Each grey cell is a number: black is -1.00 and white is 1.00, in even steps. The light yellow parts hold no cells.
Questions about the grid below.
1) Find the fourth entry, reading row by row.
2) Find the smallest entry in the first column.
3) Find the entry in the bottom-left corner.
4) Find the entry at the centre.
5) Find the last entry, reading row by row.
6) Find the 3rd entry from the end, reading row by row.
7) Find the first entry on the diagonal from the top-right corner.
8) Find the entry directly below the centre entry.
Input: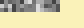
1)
-0.09
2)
-0.47
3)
0.01
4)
-0.09
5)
-0.34
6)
0.13
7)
0.13
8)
0.01

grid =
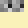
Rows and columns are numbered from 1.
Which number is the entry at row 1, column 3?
-0.29
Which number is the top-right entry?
-0.17
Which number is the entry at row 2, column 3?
-0.78
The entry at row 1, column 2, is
0.17

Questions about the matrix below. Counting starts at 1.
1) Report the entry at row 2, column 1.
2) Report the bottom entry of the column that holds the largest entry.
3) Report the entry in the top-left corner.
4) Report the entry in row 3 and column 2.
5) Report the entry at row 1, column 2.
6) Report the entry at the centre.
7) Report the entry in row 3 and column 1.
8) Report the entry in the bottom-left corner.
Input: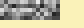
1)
-0.09
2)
-0.09
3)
0.27
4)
0.27
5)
-0.32
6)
0.72
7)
0.72
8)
-0.57

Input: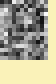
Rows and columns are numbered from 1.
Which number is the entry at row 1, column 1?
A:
-0.72
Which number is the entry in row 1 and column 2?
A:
-0.37
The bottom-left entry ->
0.36
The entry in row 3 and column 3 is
-0.01
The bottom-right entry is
0.23
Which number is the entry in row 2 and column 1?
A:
-0.14
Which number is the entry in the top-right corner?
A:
-0.14
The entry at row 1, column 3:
-0.59
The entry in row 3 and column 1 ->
0.48
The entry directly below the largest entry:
0.12
